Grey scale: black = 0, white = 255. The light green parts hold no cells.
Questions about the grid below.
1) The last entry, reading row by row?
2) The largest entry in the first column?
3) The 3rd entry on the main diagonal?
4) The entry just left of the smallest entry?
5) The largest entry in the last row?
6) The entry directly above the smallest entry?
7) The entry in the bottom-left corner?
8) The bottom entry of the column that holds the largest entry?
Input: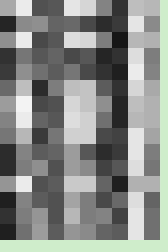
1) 112
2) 169
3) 73
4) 125
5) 228
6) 58
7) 30
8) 112

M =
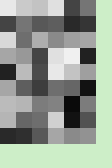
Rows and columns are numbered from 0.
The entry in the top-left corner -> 232
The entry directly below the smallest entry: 18
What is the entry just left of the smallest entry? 130
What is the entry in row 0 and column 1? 202
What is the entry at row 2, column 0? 216
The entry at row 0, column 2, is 195
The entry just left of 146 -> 138
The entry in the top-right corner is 117
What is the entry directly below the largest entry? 195
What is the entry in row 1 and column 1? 117
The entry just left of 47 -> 41
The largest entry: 240
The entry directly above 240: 159
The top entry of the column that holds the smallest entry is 68
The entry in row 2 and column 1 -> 110

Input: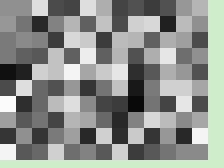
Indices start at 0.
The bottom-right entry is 138
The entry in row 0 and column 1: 144
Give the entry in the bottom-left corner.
244
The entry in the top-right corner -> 181
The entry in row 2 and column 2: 130
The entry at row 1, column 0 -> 151
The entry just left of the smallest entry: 60
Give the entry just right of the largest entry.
46
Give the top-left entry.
144
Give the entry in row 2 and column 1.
138
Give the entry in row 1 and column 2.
40
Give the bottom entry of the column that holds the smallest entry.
60
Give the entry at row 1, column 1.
116
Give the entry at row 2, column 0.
122
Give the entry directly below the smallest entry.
130
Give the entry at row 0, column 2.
222
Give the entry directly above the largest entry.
75
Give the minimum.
9

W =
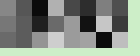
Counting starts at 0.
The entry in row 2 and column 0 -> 106
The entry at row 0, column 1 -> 86
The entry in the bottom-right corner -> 190
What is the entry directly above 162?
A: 18
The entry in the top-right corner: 79
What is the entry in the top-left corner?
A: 135
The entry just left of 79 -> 127

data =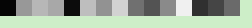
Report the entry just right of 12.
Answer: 190
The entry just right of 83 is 138
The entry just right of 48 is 69
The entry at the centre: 210

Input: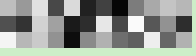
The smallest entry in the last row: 13
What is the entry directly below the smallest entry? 72
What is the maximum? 250
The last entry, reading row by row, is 177
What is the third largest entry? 238
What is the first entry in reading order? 190
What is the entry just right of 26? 45
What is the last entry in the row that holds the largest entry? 45
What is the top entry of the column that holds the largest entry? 124
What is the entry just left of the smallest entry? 65
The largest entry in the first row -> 225

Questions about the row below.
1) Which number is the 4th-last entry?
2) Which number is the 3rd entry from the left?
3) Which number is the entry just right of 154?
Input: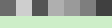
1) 175
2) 84
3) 126

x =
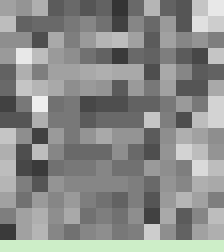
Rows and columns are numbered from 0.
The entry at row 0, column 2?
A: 175
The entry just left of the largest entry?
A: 120
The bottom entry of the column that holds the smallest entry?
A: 120
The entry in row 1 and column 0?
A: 189
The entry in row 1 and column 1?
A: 98
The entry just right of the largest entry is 113
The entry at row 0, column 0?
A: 161
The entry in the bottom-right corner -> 175
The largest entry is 238
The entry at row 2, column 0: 142
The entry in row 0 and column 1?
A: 148
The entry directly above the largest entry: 181
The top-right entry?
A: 232
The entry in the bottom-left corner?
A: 58
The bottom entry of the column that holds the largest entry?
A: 181
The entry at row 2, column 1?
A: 142
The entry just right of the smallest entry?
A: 105
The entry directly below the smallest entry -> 65

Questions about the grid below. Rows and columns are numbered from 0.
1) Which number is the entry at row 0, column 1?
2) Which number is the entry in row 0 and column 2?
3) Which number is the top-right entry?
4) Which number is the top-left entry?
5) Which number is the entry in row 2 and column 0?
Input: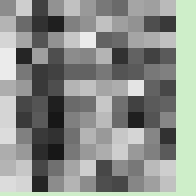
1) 206
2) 65
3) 186
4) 140
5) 213

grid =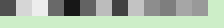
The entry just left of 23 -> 105
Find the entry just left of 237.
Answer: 214
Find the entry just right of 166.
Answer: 153

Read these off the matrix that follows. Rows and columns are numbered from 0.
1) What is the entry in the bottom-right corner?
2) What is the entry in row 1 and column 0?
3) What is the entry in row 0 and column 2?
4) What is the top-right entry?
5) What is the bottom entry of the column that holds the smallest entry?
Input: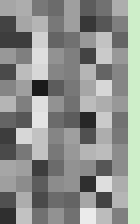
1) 127
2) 67
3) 120
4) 173
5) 113

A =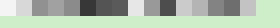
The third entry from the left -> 145
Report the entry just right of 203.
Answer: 180
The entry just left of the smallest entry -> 139
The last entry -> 195
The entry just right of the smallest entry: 84

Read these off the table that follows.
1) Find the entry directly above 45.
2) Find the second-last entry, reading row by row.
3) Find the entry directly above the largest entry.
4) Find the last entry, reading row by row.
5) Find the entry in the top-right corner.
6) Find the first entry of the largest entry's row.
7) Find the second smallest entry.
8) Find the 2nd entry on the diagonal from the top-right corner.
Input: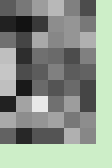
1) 69
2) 176
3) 106
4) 135
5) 76
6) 33
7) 25
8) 149
